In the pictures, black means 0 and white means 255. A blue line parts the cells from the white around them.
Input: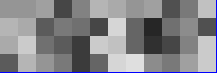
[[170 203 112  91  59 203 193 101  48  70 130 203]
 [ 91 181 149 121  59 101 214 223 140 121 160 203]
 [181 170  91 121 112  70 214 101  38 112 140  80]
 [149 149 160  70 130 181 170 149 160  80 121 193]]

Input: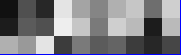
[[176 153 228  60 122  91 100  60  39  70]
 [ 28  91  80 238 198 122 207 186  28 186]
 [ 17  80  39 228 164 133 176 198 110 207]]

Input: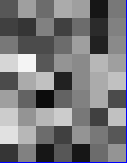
[[214 244  87 148 138 183 159]
 [225 183 108  64 148 120  87]
 [ 75 171 193  33 138 171 193]
 [ 87 159 108 171 159  22 120]
 [204 148 183 204 120  64 193]
 [ 53 129  22  87  22 108 148]
 [159  99  12  99 129 171  75]
 [120  75  75 108 159  33 138]
 [ 64  53 129  64 108  43 129]]

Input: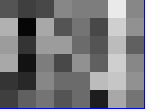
[[ 63  96 116  84 107  29 168 116]
 [ 84  63  72 135 125 125 234 135]
 [156  52 156 156 107  84 188  96]
 [ 52  40 135 107 107 188 198 145]
 [168  18 125  72 145  96 207 135]
 [177   6 168  84 116  72 207 145]]

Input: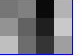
[[118 128  10 179]
 [191 109  53 159]
 [147  98  31 201]]

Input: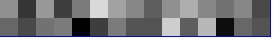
[[103  73 114 123   1  62 123  84  84 206  94 184  13 103  84]
 [144  53 153  62 123 217 162 135  94 144 173 135 114 135  73]]

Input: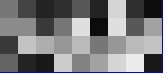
[[ 57 195 174 151 186 119 151 186 195]
 [139 139  57 119 223  12 223  88 162]
 [119  68  35  47  88  35 213  47  12]
 [100  35  24 204 129 162 213 235  24]]

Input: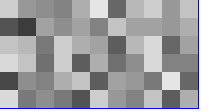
[[217 195 112 205  93 174 112 142 217 130 130]
 [195 184 121 205 174 162  93 184 217 103 162]
 [205 152 142 130 174 229 103 184 205 152 195]
 [ 72 142 130 174 195  93 162 152 121 229 103]
 [217 121 142 121  83 205 152 130 195  93 174]
 [ 83  60 162 142 162 130 195 162 162 152 174]]

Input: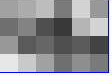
[[231 201 161 111 142 122]
 [161 171 189 122 211 152]
 [111 131  79  57 180 211]
 [152  90 102  79  90  67]]
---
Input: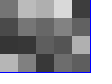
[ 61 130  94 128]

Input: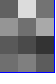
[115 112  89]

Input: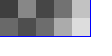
[194 171]

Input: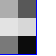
[ 88 227]

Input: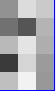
[202  85 185]

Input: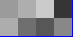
[53 87]
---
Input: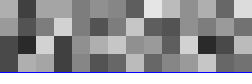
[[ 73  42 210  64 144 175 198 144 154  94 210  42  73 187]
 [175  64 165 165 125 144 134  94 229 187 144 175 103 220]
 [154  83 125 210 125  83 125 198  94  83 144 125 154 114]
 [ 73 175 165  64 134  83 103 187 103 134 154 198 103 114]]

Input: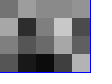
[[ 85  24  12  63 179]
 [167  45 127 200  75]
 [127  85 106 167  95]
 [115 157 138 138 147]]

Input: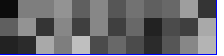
[[ 34  43 169 126 191  75 104  75  43  86 135 180]
 [ 12 126 126 147  95 135  86 114  95 104 158  52]
 [ 95 147  52 135  63 135  63 104  34  75  63 169]]

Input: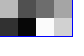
[[ 49   7 251 209]
 [186  80 109 165]]

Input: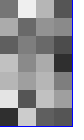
[[228  85 193 159]
 [171 105 147 138]
 [ 95 126 105  76]
 [193 138 171  47]
 [182 159 182 126]
 [ 47 204  95  85]
 [117 239 182  85]]

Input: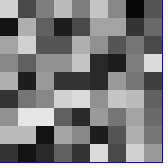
[[ 52  19  41  96  52 218  73 209 154]
 [175  29 154  52  52  41 154 117  63]
 [209  73 126 187 126 197 135   8  85]
 [135  96 145 145 197  41  29 126 218]
 [ 52 117 135 209 218 145 197 187  96]
 [ 19 175  96  29  73 163 163  52 106]
 [187 187  19 163 135  29  85 175 117]
 [163 209  85  85 175 145  85 117  73]
 [145 230 230  96  41 154 117 163 106]]

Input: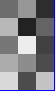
[[184  34 100]
 [218  76 196]
 [172 141  76]
 [109 151  45]
 [119 237  65]]
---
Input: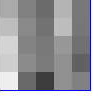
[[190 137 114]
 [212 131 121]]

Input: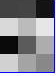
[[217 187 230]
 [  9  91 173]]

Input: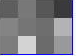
[[132 117 110]
 [125 211 107]]

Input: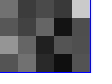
[[ 87  66 101]
 [149 101  32]]

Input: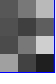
[[ 80  63  94]
 [ 75 120 207]]

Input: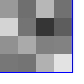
[[212 116  53]
 [145 170 128]]

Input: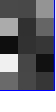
[[171  48 101]
 [ 14  49  54]]

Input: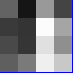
[[ 58  52 252]
 [ 73  53 224]]

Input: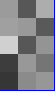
[[160 153  89]
 [208  87 148]]
